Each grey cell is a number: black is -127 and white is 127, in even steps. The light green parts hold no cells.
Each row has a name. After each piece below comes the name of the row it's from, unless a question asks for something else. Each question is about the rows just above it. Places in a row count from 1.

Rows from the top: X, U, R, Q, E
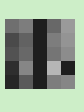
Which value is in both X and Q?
[-97]
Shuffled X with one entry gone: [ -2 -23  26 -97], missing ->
[-16]
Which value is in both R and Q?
[-97]
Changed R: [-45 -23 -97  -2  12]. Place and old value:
4, [-10]
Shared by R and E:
[-97]

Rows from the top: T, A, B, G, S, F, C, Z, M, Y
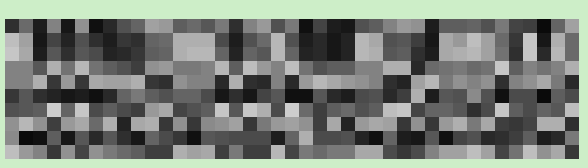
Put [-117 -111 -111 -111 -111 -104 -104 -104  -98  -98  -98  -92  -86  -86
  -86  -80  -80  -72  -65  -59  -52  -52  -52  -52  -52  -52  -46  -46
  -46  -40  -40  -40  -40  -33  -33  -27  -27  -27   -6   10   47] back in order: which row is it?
M
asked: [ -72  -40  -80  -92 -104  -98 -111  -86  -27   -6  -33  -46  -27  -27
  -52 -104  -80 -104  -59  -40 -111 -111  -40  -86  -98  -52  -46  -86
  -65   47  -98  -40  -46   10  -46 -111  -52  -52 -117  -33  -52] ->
F
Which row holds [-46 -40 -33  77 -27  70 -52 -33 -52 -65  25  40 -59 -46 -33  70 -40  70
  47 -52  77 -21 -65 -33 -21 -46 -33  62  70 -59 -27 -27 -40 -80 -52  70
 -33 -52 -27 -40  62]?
C
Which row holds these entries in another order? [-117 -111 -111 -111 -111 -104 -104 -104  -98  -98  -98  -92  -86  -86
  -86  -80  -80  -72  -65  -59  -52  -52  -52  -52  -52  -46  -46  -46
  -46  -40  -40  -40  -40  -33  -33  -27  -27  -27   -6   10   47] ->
F

